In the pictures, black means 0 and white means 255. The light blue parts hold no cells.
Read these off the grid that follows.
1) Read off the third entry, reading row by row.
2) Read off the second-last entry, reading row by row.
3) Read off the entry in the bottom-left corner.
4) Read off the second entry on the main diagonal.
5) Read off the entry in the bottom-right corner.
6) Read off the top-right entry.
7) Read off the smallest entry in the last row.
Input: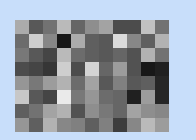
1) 114
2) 186
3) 150
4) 206
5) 156
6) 114
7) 61
